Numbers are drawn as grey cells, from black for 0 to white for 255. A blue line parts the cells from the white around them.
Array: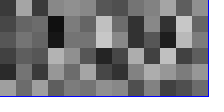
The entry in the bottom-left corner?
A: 159
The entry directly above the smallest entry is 136
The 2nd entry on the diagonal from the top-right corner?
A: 199
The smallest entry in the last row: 65
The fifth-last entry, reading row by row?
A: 79
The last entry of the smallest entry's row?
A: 101
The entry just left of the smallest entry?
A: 108
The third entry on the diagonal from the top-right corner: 30
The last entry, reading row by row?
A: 108
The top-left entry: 58
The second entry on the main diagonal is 101
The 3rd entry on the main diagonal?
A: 101
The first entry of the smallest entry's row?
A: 71
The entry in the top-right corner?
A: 144
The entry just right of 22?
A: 116
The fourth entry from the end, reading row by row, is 130
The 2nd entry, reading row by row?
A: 165
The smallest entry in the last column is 94
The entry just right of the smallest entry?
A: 124

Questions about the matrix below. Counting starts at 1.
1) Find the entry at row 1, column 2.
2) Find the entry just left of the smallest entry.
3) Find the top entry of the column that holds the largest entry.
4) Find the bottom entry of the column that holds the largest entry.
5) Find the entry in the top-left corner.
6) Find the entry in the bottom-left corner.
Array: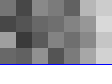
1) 71
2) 159
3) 204
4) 210
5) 117
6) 104

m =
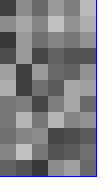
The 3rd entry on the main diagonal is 113
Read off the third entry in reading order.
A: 106
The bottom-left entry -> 98
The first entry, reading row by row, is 63
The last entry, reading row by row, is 106
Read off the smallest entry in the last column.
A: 83
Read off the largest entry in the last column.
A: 186
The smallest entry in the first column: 56
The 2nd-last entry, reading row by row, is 160
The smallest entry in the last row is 56
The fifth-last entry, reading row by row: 83
